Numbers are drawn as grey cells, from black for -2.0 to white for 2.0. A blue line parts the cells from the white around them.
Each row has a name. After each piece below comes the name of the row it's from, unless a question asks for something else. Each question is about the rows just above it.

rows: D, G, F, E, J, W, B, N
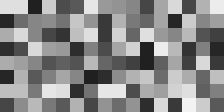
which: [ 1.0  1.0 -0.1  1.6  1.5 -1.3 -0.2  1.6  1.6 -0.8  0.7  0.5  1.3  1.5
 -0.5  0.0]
B
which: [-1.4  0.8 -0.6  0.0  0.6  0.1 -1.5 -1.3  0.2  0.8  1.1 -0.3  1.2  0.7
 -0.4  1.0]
W
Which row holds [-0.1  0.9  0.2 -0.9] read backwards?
N
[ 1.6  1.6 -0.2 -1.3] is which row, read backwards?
B
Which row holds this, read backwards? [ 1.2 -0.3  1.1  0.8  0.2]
W

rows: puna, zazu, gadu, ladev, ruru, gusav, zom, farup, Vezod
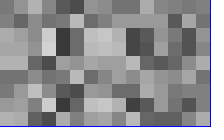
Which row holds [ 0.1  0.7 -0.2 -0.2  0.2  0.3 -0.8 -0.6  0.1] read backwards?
puna
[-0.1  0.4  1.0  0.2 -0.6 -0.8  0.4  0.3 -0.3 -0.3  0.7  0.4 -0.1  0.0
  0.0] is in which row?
zom

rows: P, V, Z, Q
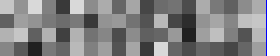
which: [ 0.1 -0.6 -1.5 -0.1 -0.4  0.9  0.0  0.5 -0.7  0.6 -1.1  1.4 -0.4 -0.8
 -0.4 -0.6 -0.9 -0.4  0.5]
Q
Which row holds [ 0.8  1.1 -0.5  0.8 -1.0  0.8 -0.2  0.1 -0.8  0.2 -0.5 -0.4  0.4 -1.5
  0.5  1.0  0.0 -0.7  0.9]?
Z

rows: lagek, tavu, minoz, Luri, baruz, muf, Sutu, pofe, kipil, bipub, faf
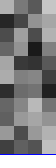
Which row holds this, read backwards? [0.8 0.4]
bipub
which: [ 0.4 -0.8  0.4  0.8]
bipub
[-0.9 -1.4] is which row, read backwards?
tavu
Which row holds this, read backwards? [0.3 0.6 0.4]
kipil
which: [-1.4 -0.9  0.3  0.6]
tavu

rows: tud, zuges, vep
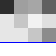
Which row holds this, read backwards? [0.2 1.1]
vep
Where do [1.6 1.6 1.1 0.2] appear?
vep
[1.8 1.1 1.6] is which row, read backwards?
zuges

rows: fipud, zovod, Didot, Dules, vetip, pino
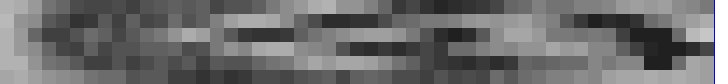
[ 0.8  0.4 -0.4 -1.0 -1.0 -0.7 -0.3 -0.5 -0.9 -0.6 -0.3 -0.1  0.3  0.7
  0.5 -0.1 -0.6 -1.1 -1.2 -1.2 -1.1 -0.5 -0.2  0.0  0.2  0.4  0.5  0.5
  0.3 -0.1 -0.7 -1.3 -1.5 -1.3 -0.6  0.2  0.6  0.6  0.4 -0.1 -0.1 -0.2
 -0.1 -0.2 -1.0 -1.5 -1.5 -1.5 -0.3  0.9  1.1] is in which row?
Didot
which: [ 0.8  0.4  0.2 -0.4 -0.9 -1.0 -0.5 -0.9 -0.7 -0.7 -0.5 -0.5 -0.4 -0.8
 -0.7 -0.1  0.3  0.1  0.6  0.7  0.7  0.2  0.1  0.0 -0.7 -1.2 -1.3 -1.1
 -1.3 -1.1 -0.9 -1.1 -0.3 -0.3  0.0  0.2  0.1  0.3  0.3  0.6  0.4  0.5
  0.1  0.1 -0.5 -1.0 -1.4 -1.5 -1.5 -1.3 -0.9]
Dules

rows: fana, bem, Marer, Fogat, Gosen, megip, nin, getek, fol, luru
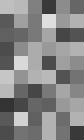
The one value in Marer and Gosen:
[-0.7]
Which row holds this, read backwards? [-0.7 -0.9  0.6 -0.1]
Marer
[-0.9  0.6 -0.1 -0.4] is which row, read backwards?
Marer
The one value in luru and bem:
[0.8]
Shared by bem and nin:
[-0.1]

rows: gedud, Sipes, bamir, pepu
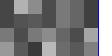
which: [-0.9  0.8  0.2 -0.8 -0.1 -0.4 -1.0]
gedud
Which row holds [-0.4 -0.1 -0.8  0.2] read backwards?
gedud
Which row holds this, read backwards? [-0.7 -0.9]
Sipes
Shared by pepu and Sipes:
[-0.6]

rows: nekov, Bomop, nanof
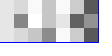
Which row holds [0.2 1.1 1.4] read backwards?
nanof
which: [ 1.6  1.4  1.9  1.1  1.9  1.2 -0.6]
nekov
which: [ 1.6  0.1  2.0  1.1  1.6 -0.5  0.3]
Bomop

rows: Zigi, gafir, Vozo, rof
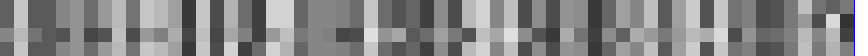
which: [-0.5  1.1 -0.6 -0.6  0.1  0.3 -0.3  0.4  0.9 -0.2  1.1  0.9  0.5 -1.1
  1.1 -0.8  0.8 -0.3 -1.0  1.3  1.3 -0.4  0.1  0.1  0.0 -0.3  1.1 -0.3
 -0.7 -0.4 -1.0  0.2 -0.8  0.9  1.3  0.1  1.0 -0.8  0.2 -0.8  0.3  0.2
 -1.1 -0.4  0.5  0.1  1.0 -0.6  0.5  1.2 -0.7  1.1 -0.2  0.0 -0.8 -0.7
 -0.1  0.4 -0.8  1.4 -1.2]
gafir
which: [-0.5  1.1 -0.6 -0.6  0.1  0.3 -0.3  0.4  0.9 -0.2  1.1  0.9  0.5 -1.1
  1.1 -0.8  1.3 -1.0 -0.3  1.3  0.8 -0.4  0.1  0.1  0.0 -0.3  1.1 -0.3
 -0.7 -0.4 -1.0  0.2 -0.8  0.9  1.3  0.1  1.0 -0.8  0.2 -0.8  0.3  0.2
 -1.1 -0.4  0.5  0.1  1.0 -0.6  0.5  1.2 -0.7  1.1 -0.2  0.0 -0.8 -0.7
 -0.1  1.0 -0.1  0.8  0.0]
rof
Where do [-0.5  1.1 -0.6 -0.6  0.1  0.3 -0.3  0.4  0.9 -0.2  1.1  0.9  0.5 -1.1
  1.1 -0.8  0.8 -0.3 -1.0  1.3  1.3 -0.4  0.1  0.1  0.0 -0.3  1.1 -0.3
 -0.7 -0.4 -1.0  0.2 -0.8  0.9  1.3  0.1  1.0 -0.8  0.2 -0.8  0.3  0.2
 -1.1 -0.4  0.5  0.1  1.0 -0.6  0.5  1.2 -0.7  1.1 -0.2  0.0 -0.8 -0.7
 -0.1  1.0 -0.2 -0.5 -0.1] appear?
Zigi

